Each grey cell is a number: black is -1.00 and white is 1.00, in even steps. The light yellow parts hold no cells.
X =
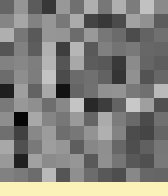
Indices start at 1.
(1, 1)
-0.21
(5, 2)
0.06
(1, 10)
-0.03
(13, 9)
-0.39
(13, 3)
-0.15
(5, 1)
0.02
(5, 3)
-0.01
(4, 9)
-0.10
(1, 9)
0.37
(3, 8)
-0.07
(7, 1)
-0.76
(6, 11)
-0.35
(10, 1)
-0.13
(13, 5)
-0.33
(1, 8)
-0.07
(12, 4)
0.09
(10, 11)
-0.46
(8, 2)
0.19
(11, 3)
-0.05
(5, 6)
0.32
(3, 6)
-0.15
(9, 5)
-0.07
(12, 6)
0.18
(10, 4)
0.22
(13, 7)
-0.15
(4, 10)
-0.05
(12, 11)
-0.37
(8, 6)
0.54
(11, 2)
-0.37
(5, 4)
0.42
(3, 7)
0.20
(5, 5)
-0.33
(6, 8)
-0.23
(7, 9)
0.15

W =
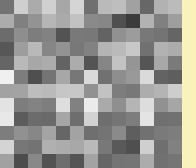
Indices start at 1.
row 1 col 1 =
-0.10
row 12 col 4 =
-0.36
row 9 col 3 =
-0.15
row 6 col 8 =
-0.11
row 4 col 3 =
0.45
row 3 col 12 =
-0.09
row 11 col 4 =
0.38
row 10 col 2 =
0.14
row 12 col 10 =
-0.08
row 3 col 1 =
-0.15
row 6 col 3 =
-0.38
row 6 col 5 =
0.31
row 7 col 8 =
0.52
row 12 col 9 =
-0.09
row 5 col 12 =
0.32
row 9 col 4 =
-0.17
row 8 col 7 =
0.84
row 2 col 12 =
0.00
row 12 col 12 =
-0.11
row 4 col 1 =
-0.32
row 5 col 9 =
0.53
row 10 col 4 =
0.29
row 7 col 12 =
0.41
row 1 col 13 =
0.47
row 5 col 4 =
0.35
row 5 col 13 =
-0.04
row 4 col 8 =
0.41
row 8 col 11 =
0.73
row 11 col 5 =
0.35
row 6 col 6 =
-0.07
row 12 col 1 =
0.26
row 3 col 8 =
-0.22

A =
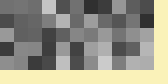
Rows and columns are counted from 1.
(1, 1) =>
-0.11
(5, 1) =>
0.11
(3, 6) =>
0.05
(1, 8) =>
-0.53
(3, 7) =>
-0.04
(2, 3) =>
-0.20
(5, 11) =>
0.36
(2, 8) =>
-0.18
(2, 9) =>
-0.33
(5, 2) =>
0.04
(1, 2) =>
-0.09
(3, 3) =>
-0.22
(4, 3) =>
0.05
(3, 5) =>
-0.25
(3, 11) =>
0.27
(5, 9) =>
-0.01
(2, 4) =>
-0.01
